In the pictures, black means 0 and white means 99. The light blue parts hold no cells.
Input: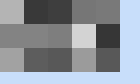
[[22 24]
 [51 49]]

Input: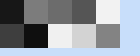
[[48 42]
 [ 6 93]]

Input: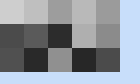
[[74 61]
 [35 17]]

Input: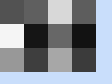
[[37 84]
 [ 8 40]]

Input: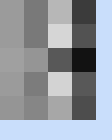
[[47 71]
 [47 83]]

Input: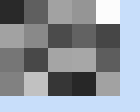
[[37 63]
 [53 29]]

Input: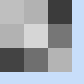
[[69 23]
 [83 46]]

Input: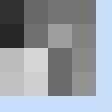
[[40 45]
 [44 61]]
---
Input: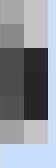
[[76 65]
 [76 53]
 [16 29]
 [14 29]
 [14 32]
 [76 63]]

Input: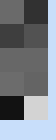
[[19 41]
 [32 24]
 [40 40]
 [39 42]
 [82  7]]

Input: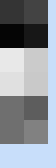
[[26 20]
 [ 9  2]
 [79 90]
 [78 87]
 [36 43]
 [50 43]]

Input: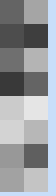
[[64 39]
 [24 30]
 [70 43]
 [39 22]
 [89 79]
 [71 82]
 [37 59]
 [76 63]]

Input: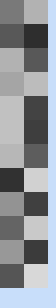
[[69 47]
 [18 34]
 [34 69]
 [73 64]
 [26 75]
 [24 75]
 [36 71]
 [81 19]
 [25 57]
 [78 39]
 [23 59]
 [84 33]]

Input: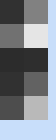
[[50 19]
 [89 44]
 [18 17]
 [38 19]
 [72 30]]

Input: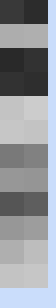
[[17 22]
 [68 67]
 [19 16]
 [18 19]
 [79 76]
 [76 77]
 [50 47]
 [58 59]
 [36 33]
 [61 59]
 [73 68]
 [77 76]]
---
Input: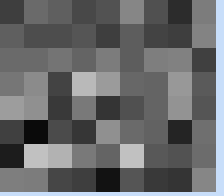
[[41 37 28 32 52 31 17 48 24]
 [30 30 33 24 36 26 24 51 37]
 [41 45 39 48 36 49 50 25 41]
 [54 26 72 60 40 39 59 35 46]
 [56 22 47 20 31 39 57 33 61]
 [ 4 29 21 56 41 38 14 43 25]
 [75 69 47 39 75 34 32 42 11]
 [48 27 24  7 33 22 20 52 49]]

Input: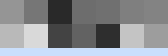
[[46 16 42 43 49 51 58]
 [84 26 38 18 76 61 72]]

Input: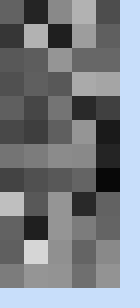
[[14 53 69 30 38]
 [69 12 61 37 21]
 [36 58 40 40 34]
 [37 34 66 64 31]
 [27 45 16 25 37]
 [24 37 58 10 28]
 [48 54 53 14 45]
 [31 34 39  3 26]
 [34 58 16 38 74]
 [12 58 48 39 38]
 [83 56 39 53 37]
 [58 57 43 57 48]]

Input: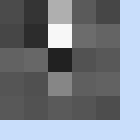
[[20 68 35 27 29]
 [17 96 42 39 27]
 [40 13 32 34 38]
 [31 52 37 38 33]
 [32 35 33 30 34]]

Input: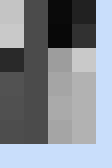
[[29  4 13 76]
 [29  3 19 78]
 [29 61 78 16]
 [29 64 69 32]
 [29 66 69 31]
 [29 64 69 30]]

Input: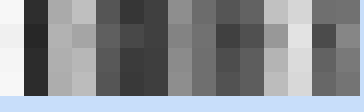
[[18 66 74 33 21 25 55 42 33 38 75 83 43 44 96]
 [15 69 64 37 28 25 51 44 25 31 59 88 29 52 93]
 [17 68 71 34 23 24 54 43 30 36 70 85 38 47 95]
 [17 67 73 33 22 24 55 43 32 36 73 84 40 45 96]]

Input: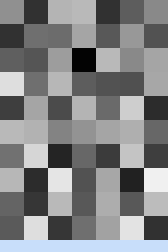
[[19 70 72 19 36 53 56]
 [43 42 64 34 59 32 19]
 [33 61  1 72 53 64 37]
 [43 71 36 32 31 65 86]
 [64 29 70 41 80 17 24]
 [69 51 57 64 68 40 72]
 [83 14 40 23 76 24 44]
 [17 89 32 65 13 93 71]
 [21 72 34 67 34 73 39]
 [86 21 43 63 88 19 35]]

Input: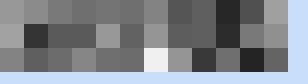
[[54 47 43 45 43 51 33 37 15 31 62 59]
 [20 35 35 59 38 58 36 37 17 47 56 63]
 [37 42 52 43 42 93 58 22 43 14 39 51]]
